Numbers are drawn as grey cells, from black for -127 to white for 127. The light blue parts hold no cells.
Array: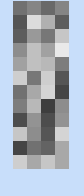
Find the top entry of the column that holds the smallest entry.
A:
-22
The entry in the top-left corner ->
-14
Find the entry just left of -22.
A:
5
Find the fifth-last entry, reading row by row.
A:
40
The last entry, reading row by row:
40
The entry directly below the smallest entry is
-50
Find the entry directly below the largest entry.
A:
-2
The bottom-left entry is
78
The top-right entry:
5
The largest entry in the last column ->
105

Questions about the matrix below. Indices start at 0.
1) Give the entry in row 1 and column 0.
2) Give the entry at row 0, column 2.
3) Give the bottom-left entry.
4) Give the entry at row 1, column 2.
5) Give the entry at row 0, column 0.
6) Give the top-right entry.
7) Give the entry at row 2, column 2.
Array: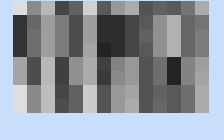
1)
-76
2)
55
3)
94
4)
30
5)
94
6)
43
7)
30

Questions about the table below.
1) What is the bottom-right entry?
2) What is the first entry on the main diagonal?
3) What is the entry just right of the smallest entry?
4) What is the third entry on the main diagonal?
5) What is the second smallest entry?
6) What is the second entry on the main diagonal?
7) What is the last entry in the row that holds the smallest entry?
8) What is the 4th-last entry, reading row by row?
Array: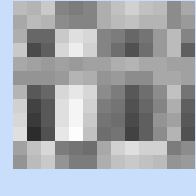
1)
26
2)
59
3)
-46
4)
-24
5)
-69
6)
59
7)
-46
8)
65

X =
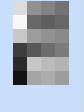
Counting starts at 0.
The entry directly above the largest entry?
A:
92
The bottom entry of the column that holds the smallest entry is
-108
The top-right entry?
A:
-12
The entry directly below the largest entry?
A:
71
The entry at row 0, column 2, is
3
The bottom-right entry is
29
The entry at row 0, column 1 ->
17

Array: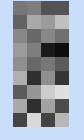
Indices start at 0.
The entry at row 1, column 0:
-29
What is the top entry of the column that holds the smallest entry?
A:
-44
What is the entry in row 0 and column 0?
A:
-8
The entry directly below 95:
-52
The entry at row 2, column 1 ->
-23
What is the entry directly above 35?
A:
76
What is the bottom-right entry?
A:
55
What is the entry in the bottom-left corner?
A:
-59
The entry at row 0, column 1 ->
-1
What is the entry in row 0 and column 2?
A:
-44

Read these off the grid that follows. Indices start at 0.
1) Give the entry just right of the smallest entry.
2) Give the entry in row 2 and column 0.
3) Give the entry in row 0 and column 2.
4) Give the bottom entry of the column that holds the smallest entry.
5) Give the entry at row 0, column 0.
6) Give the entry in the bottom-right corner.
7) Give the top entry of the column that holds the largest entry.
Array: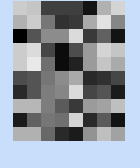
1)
-43
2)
-127
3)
-64
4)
49
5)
76
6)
34
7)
69

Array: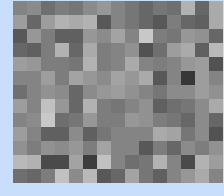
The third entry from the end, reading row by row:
23
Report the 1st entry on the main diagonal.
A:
4
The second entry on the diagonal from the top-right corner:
-31
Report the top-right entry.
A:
42
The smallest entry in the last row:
-39
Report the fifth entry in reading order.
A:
-9
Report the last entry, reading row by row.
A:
4
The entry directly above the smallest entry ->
23
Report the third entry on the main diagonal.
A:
-2
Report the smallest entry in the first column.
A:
-39
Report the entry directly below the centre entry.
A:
-9
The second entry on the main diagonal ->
-24
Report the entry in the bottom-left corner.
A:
-16
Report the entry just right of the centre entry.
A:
17
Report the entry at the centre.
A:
29
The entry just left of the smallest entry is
4
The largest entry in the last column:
57
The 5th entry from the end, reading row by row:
-31
